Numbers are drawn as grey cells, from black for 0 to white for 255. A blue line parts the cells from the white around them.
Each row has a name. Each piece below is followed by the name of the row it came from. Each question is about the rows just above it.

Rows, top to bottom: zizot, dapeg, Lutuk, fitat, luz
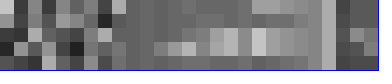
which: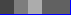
Lutuk
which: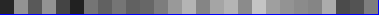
fitat
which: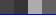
luz

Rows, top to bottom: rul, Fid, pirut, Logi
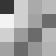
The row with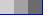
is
Fid
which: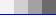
Fid
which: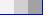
Fid
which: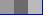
pirut
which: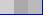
rul
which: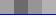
Logi

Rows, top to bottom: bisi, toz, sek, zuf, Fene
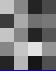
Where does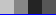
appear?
sek
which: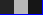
Fene
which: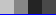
bisi
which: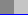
zuf

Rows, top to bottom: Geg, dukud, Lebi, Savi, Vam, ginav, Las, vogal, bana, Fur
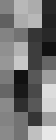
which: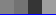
bana
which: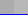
dukud

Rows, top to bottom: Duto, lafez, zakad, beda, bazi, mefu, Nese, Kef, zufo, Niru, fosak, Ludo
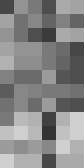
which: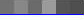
Kef
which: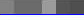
mefu
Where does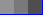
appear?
Duto
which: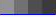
zakad
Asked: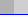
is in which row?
zufo
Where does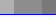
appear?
bazi

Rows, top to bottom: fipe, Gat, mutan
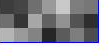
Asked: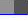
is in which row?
Gat
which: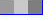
fipe

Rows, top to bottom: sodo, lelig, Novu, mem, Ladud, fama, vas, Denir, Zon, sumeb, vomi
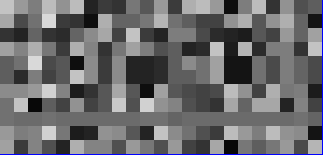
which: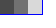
lelig
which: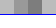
sumeb
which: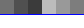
sumeb

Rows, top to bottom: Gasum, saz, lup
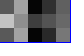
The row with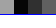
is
Gasum
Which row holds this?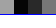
lup
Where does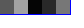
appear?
lup

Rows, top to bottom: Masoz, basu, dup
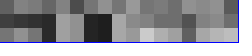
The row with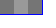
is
Masoz
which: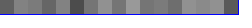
Masoz

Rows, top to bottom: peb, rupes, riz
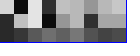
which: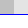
rupes
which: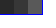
riz
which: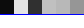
peb
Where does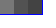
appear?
riz

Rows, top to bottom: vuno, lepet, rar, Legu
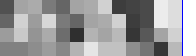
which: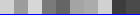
lepet
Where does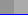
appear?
rar
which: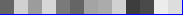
lepet
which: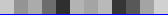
rar
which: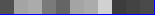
vuno

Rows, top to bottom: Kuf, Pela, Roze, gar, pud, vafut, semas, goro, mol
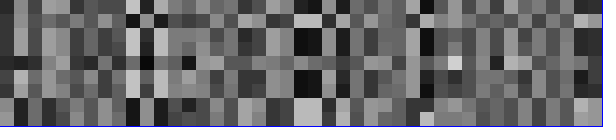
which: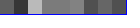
mol
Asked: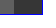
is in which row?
goro
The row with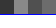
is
vafut

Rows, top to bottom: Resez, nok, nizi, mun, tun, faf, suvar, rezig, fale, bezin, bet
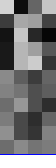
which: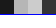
tun
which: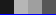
mun

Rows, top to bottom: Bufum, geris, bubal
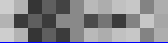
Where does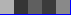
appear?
bubal
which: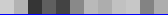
Bufum

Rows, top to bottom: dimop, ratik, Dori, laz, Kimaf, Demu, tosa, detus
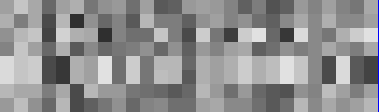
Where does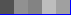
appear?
tosa
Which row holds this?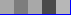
tosa

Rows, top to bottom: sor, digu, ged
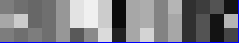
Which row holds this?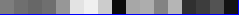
sor
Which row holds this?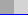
ged
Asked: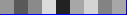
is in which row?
ged
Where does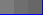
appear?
sor
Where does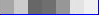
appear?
digu
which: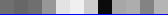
sor
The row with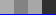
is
digu

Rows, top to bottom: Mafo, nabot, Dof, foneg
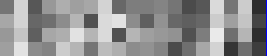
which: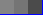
Mafo
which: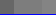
Mafo
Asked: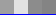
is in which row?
foneg
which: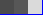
Mafo
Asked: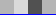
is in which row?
Dof
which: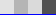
Dof

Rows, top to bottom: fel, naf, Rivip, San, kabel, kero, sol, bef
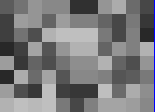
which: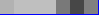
Rivip
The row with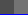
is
kabel
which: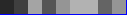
San
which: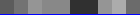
fel
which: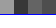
kabel
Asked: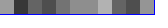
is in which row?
kabel
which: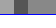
kero

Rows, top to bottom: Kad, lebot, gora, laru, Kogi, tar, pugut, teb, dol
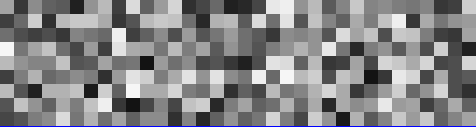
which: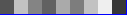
lebot
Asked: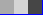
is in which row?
Kogi
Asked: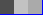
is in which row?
tar
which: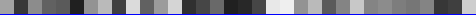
Kad
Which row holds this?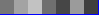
laru
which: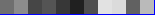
Kogi

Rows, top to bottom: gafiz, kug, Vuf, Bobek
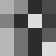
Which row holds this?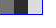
Bobek
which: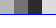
Bobek
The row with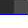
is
gafiz
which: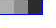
gafiz

